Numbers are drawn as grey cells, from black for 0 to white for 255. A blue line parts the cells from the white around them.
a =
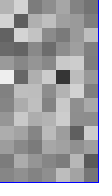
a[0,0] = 180
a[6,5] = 210
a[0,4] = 166
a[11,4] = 124
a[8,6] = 141
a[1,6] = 126
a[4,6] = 126
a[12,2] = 131
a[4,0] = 154
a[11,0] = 124
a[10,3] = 167
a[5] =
[238, 103, 175, 204, 53, 188, 152]
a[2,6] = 190
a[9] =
[173, 163, 133, 187, 157, 95, 204]
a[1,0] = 211
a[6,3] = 141
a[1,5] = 154
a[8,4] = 205
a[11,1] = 172
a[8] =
[150, 201, 173, 179, 205, 142, 141]
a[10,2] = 123
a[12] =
[134, 144, 131, 143, 189, 163, 118]
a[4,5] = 205
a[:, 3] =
[142, 191, 139, 108, 136, 204, 141, 131, 179, 187, 167, 134, 143]
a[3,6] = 128

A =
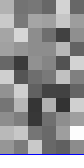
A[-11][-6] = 178
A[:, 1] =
[115, 120, 214, 149, 59, 85, 207, 182, 126, 199, 124]
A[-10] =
[201, 120, 165, 160, 198, 157]
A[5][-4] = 110
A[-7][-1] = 211
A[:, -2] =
[211, 198, 65, 183, 82, 193, 66, 51, 142, 158, 96]
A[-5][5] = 100
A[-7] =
[103, 59, 145, 133, 82, 211]
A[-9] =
[165, 214, 141, 110, 65, 143]
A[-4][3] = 177
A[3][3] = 141
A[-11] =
[178, 115, 119, 103, 211, 103]
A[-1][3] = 104
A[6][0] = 146
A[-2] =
[185, 199, 117, 105, 158, 253]
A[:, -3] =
[103, 160, 110, 141, 133, 121, 67, 177, 112, 105, 104]

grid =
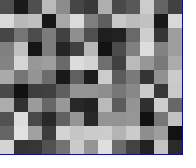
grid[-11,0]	78
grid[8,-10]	40
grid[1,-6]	94
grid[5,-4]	122
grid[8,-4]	150
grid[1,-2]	25
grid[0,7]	175
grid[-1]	[212, 51, 54, 81, 115, 202, 149, 223, 107, 66, 33, 195, 42]
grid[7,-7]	34
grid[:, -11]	[79, 191, 76, 21, 152, 148, 62, 155, 72, 161, 54]
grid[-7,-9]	106
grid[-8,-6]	19
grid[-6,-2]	145
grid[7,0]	173
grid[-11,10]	204
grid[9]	[101, 225, 161, 60, 211, 197, 203, 204, 180, 203, 142, 158, 18]
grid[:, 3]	[186, 23, 124, 125, 158, 108, 64, 103, 40, 60, 81]
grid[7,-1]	103
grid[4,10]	151
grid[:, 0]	[78, 217, 70, 128, 131, 170, 73, 173, 81, 101, 212]
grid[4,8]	64
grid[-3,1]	220
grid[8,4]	96
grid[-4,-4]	148
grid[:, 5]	[70, 219, 143, 65, 220, 96, 148, 39, 149, 197, 202]

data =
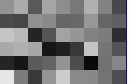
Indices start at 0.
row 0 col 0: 147
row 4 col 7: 114
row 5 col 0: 229
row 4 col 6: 10
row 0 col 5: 120
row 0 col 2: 89
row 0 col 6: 176
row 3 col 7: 117
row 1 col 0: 74
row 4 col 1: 22
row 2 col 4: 163
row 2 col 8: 45
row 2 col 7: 124
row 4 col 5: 77
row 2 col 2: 36
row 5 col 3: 150

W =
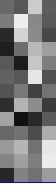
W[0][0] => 105
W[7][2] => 141
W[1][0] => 124
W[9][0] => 104
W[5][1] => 87
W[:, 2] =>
[203, 136, 138, 184, 198, 229, 64, 141, 41, 77, 114, 126, 113]
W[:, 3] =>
[93, 89, 72, 158, 126, 81, 115, 58, 91, 172, 231, 235, 156]
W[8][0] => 163
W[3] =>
[31, 110, 184, 158]
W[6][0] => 84
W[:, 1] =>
[88, 238, 211, 110, 28, 87, 120, 179, 17, 114, 181, 159, 130]
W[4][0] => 89

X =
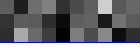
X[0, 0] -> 93
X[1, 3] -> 45
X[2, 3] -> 61
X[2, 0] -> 46
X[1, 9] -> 91
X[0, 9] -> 103
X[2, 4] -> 3
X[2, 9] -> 46
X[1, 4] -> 11
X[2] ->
[46, 169, 105, 61, 3, 125, 77, 136, 13, 46]

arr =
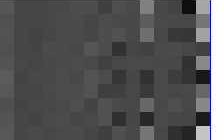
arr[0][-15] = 86
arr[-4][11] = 74
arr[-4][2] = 69
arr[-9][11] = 73
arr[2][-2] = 54
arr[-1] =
[87, 70, 74, 71, 73, 75, 70, 64, 79, 72, 117, 71, 48, 36, 196]
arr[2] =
[82, 70, 67, 70, 74, 74, 70, 77, 81, 72, 111, 72, 56, 54, 162]
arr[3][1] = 69
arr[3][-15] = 80
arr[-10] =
[86, 70, 69, 71, 72, 77, 77, 64, 78, 73, 129, 72, 67, 15, 166]
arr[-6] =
[83, 71, 69, 72, 74, 76, 74, 65, 71, 73, 73, 72, 72, 50, 136]
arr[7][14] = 135
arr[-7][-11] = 75
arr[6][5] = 76
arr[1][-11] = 74
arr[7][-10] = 78
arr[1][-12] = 71
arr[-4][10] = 58
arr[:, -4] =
[72, 73, 72, 74, 72, 74, 74, 72, 74, 71]
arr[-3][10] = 104
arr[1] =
[80, 70, 69, 71, 74, 75, 69, 76, 73, 72, 93, 73, 72, 71, 117]
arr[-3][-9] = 68

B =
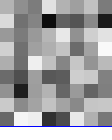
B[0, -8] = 179
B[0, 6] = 193
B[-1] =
[104, 245, 239, 49, 76, 232, 176, 119]
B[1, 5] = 84
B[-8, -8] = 218
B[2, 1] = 123
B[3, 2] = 160
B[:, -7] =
[143, 113, 123, 112, 110, 79, 30, 138, 245]
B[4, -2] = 148
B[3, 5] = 107
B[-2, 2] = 163
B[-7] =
[153, 123, 153, 182, 232, 145, 207, 226]
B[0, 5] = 159
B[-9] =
[179, 143, 124, 225, 178, 159, 193, 123]
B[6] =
[146, 30, 157, 179, 102, 154, 100, 127]
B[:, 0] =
[179, 218, 153, 208, 174, 107, 146, 202, 104]
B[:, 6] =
[193, 137, 207, 162, 148, 201, 100, 197, 176]
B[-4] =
[107, 79, 159, 88, 92, 206, 201, 129]
